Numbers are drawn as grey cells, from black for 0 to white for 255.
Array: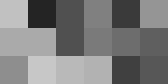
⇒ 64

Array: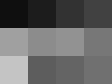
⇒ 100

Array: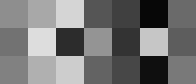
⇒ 15

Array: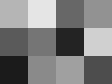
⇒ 160

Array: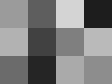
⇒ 170

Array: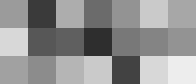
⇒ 216

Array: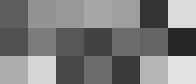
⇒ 182

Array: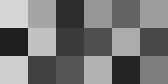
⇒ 37

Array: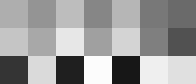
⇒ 239

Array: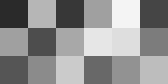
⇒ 146
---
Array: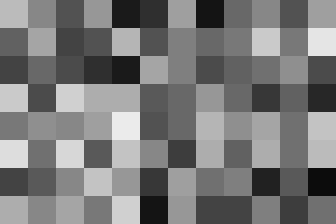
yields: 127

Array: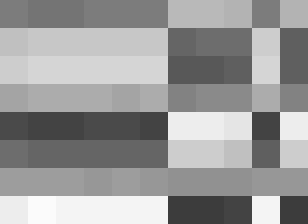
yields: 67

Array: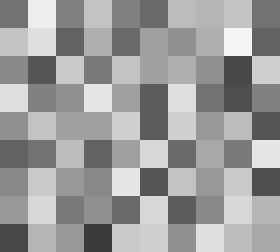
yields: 222

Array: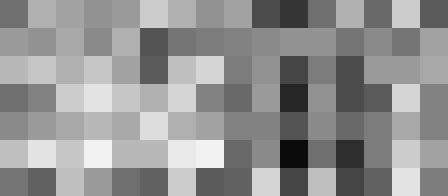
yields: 97

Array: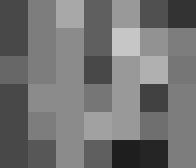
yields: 30
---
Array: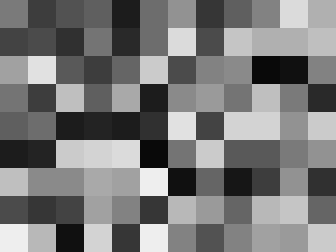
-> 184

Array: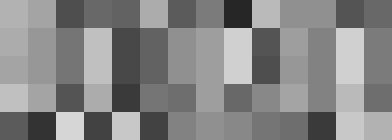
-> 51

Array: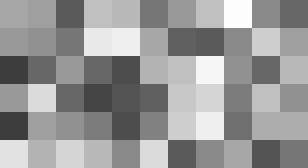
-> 179

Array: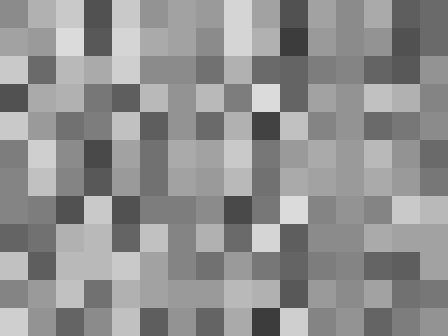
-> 147

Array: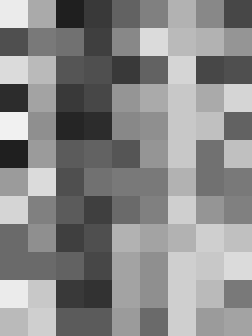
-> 207
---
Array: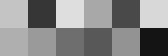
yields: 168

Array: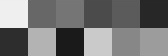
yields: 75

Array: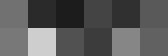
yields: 68

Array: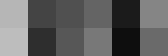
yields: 100

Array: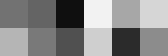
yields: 242

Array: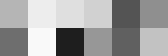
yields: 209
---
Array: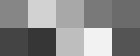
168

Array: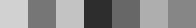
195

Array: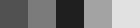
31

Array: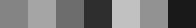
109

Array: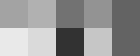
114

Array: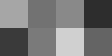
137

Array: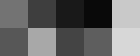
25
